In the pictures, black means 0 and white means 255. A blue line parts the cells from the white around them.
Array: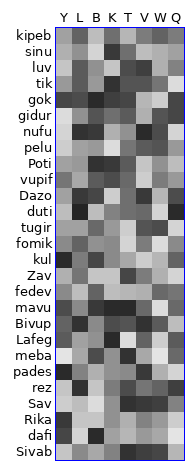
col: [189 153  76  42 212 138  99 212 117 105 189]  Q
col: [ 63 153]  W
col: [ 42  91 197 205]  V
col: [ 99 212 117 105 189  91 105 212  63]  Q

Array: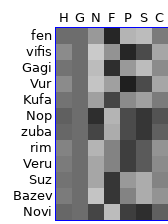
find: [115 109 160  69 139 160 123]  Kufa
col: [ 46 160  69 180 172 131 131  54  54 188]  F
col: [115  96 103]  H

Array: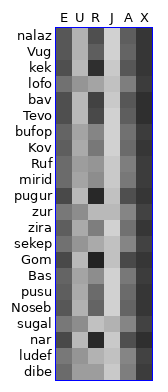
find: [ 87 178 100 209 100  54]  Noseb
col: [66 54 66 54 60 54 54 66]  X
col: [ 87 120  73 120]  E
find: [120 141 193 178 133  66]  sugal

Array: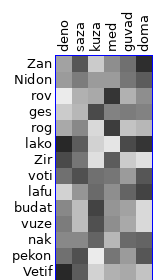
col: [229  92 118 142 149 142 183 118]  med
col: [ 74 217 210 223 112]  kuza
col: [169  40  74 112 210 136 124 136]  deno

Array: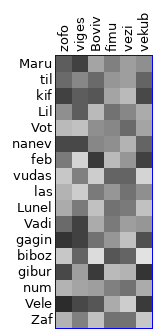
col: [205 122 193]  Boviv
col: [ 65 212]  vekub

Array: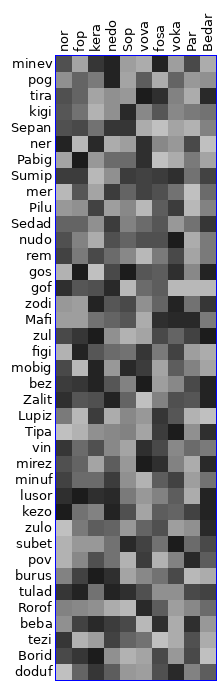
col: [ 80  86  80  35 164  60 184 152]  nor
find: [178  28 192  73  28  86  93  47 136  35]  gos
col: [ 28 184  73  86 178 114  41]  Sop
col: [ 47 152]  nor
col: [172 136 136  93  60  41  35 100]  nedo
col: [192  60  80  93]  fosa
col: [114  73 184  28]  fop

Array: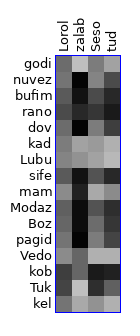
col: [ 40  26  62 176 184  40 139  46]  tud
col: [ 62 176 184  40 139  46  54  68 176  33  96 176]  tud
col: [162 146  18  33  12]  zalab
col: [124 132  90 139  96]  Lorol
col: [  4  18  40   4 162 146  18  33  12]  zalab
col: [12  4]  zalab

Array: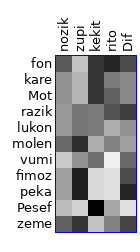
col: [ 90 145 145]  nozik
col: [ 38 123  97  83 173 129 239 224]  rito
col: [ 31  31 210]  zupi
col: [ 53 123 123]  kekit
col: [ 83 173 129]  rito
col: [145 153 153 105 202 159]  nozik

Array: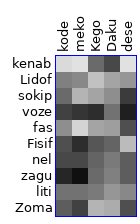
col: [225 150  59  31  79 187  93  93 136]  dese
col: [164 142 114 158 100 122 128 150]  Daku
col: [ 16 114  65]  meko
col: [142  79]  kode
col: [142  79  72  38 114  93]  kode
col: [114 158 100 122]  Daku
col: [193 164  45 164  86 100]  Kego

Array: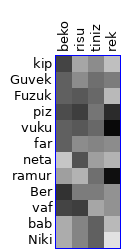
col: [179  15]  rek
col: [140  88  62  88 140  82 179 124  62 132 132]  risu
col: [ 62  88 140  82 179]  risu

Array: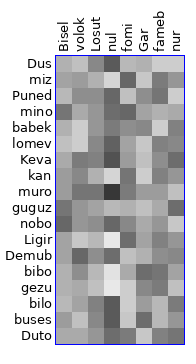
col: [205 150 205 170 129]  nur
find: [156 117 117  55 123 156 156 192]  muro
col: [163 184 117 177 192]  Bisel
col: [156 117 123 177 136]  fomi
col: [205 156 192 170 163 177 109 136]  Gar

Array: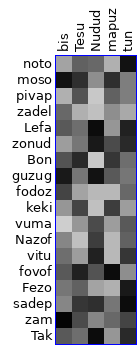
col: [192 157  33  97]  Tesu
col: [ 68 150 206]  bis
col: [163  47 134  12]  Nudud
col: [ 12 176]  mapuz

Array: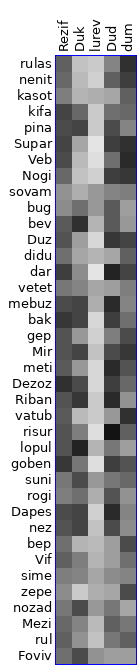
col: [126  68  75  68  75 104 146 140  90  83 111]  Rezif
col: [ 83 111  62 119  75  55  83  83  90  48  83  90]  Rezif
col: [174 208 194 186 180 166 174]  lurev
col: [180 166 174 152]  lurev
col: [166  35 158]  Dud
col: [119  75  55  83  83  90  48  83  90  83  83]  Rezif
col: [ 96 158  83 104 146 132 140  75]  dum

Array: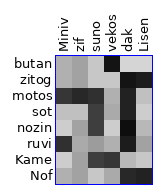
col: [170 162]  zif
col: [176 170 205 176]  vekos
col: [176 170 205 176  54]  vekos
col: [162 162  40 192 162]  zif
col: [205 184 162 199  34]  Lisen
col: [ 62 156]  suno
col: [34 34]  dak

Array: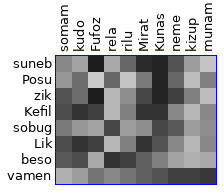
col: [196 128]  munam
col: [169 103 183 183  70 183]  rela
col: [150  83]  somam

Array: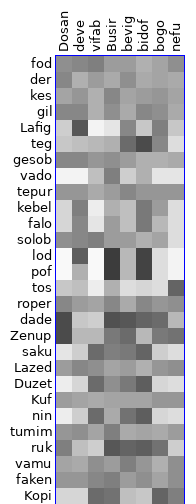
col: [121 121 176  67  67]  bidof
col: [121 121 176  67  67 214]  bidof
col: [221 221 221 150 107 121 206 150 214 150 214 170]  bogo
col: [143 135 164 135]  Dosan

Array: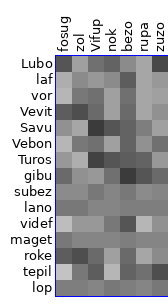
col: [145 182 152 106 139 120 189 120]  fosug
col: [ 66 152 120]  Vifup
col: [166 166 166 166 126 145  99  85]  rupa

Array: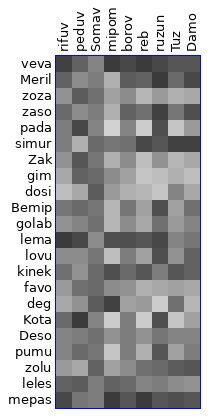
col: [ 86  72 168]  Damo
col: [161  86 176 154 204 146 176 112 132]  reb
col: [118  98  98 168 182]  Damo
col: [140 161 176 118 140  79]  borov
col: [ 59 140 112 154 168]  rifuv

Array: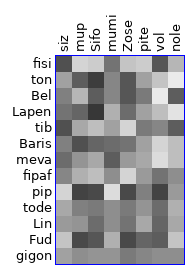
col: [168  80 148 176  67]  mup
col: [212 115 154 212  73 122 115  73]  Zose
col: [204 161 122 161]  pite

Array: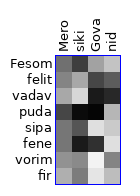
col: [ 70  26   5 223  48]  Gova
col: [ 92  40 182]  nid
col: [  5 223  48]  Gova
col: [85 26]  siki
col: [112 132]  Mero

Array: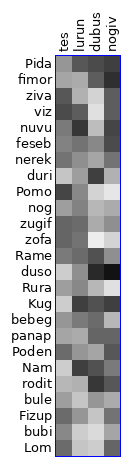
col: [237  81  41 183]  dubus
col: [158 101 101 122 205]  tes

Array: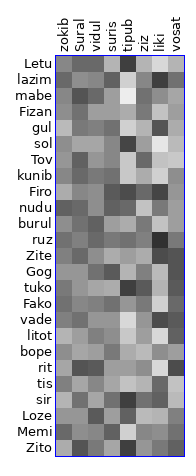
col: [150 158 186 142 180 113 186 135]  ziz
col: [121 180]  ziz
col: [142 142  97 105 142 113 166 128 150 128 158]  vidul
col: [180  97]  suris
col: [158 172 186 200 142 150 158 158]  vosat
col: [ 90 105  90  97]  vosat

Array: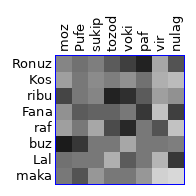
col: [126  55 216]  nulag
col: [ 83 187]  nulag
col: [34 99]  tozod
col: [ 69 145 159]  moz

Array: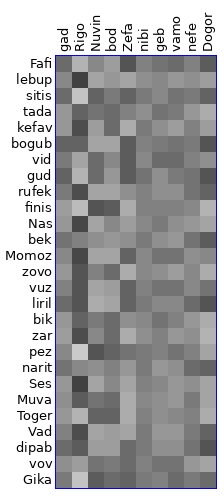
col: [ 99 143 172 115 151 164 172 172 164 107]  Zefa
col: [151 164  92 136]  bod
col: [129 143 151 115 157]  vamo
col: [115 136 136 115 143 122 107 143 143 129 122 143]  geb
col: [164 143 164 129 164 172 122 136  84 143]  Nuvin
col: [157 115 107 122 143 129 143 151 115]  vamo

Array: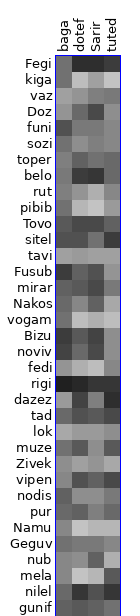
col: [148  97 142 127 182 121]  Sarir
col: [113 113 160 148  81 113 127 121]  baga
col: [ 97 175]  Sarir

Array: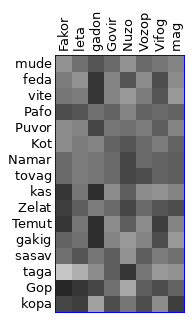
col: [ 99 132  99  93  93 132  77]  mag
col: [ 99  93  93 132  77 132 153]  mag
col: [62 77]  Vifog
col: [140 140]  Fakor
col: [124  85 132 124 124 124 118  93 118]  leta

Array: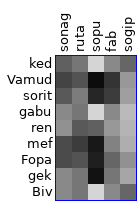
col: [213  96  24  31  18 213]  sopu
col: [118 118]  ruta
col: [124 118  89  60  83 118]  ruta
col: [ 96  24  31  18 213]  sopu
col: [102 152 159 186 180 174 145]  sogip
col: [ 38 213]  sopu

